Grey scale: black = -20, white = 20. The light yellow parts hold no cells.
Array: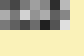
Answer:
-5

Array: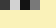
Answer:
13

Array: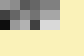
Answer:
4

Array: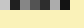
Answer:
-15

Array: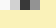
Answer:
13

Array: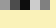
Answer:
-8
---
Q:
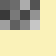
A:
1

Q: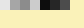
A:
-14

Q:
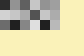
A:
-15

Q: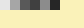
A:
2

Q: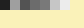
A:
11

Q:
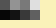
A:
-11
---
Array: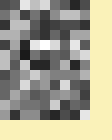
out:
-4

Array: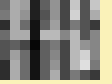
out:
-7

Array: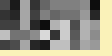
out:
-10

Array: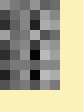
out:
-5

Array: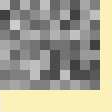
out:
4
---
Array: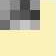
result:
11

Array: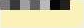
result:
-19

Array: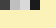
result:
14

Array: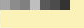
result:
-8

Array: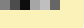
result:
10

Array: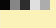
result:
15

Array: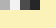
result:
-8

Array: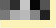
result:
1

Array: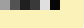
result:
15

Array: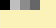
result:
2
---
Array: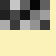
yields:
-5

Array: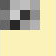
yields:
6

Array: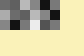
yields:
-1

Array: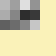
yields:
3

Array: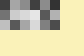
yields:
-12

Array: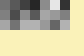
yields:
-12

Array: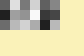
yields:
1
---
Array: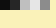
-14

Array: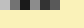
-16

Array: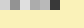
15

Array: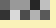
14

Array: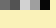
-7

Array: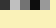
10

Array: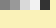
4

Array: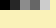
-14

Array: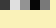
15
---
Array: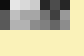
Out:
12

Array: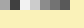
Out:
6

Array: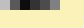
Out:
-6

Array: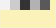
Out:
8

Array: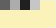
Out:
-5

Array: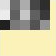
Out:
11
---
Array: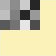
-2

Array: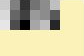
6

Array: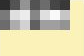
5

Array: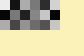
-3

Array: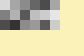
4

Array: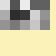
5

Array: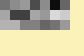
-4

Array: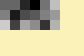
2
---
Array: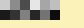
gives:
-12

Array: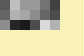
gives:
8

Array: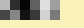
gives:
1

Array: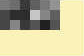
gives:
-13

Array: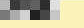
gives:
7

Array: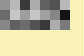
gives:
11

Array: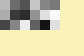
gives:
-11

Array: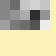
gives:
3
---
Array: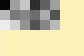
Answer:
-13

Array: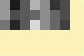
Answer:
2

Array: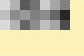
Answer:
12

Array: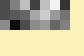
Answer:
10

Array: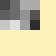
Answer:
-3

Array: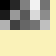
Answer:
0

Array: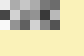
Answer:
7
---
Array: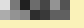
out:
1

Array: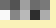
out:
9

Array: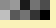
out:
-2

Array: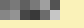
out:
-9

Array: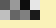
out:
0

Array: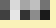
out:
-12
